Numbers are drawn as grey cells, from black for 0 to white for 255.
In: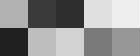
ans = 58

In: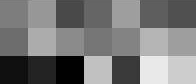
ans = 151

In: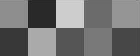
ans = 41

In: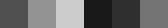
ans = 147

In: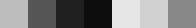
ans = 86

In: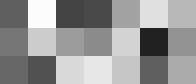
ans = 252

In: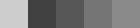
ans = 65

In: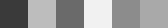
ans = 189
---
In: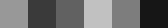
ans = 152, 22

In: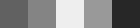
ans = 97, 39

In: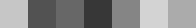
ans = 198, 171

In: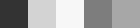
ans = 51, 167

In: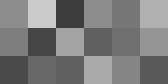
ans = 141, 89

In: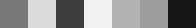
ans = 120, 22

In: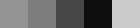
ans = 147, 202

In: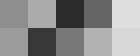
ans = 142, 215

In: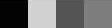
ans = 3, 125
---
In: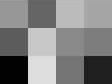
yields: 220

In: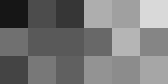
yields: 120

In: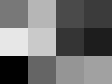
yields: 101

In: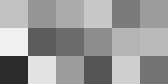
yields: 227

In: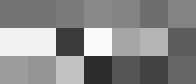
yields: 149

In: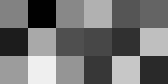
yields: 239
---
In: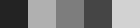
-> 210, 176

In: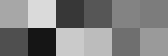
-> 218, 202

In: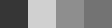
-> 208, 142

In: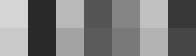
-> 213, 201

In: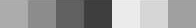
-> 234, 213

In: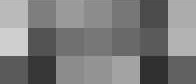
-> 207, 186

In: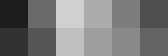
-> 208, 192

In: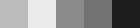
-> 234, 188

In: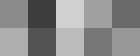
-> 208, 188
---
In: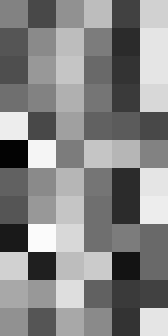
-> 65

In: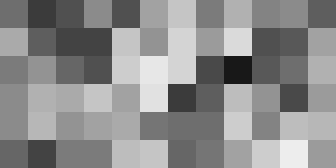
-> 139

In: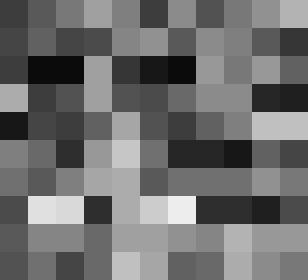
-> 145

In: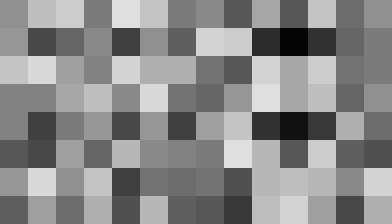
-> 109

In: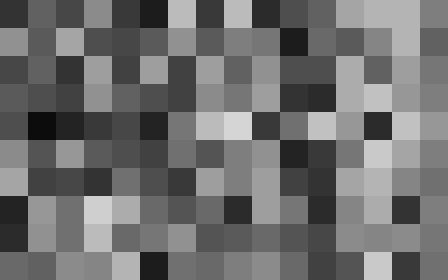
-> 180

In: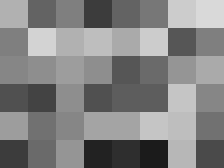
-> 204
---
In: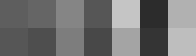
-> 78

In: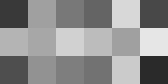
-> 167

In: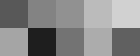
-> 30

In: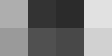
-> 80

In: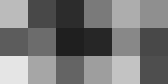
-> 108

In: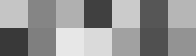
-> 127

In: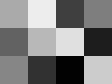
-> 184
